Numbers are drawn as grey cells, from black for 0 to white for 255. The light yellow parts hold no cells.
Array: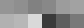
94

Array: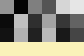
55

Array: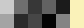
4

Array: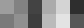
227

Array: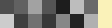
35

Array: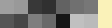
192
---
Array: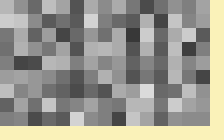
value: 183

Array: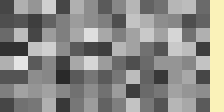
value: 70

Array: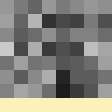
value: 151

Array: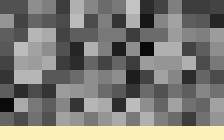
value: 81

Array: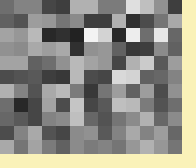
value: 110
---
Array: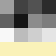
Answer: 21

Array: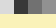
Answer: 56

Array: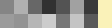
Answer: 49

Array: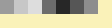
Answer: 39

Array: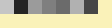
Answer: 36

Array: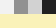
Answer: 32

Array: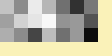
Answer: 13

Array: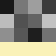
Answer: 24

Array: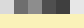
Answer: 63

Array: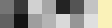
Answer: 19
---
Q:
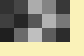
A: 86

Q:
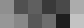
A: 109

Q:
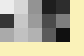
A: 155

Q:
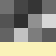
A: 47

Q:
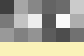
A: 85

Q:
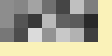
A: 97

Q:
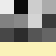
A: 137

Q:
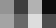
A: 105
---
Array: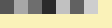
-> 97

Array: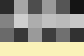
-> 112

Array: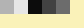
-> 66

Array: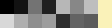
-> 99

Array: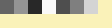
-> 127

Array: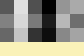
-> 136
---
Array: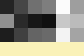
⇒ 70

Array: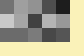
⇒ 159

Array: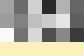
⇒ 107

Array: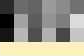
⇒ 107

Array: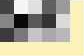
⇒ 245

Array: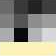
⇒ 56

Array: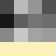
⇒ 186
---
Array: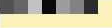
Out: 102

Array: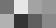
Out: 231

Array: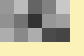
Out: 187

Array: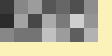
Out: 135

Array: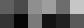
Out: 74

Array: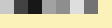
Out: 66

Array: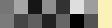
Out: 165

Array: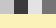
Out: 59
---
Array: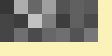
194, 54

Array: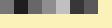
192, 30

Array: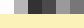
253, 50

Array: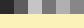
197, 42

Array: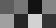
210, 18

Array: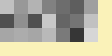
214, 54

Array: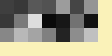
221, 10
